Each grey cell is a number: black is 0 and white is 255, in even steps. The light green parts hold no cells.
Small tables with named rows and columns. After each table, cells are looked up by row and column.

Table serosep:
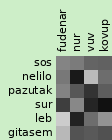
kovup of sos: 97
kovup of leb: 147
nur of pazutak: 87
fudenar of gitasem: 184
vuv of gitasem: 89
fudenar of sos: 132
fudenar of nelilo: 120
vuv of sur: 37
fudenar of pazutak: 131
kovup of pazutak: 93
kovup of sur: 17
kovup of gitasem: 81
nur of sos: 123
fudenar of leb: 204
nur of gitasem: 83
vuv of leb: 109
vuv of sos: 100

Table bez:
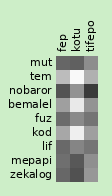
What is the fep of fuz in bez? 107
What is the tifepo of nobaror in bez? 58
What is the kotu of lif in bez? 133
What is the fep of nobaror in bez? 83
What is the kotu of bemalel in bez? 233
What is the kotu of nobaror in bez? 146
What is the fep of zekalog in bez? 103
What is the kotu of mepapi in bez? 88
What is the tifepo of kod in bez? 159
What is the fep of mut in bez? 102

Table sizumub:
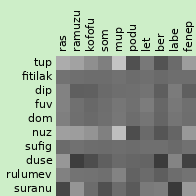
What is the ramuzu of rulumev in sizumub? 115
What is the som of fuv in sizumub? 110
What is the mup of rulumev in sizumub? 131
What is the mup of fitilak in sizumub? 113
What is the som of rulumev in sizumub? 111
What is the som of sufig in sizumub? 108
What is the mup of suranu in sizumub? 108
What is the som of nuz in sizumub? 128
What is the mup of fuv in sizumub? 118
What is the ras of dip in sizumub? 130
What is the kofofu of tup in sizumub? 143

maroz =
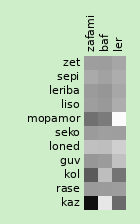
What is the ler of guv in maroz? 193
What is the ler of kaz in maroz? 106
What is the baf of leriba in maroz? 150
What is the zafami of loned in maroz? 192
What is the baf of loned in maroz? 190
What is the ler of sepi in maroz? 173

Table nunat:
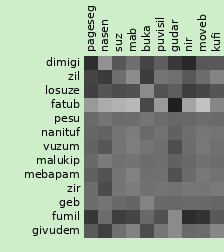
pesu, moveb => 109
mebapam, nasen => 83
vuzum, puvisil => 111
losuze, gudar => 94
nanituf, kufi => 116
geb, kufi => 102
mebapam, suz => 116
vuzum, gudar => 78
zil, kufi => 132
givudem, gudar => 139
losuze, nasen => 85
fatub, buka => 72
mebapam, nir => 107
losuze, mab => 81
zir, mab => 124
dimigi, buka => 69
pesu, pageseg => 106
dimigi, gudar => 57
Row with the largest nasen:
fatub

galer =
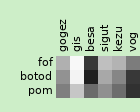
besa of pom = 107
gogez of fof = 176
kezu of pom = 109
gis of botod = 243
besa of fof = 55
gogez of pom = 127
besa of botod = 31
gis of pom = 198
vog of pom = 49
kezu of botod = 134

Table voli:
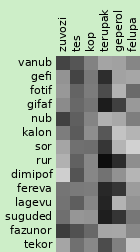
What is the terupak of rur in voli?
13
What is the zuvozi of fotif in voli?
152
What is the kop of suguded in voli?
147
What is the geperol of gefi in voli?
162
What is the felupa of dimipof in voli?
181
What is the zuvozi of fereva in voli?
117
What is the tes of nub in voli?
95
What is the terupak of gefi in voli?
45
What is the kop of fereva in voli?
124
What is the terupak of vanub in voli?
164
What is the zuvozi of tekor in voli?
165
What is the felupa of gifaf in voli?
153
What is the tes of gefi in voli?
68
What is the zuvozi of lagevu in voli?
115

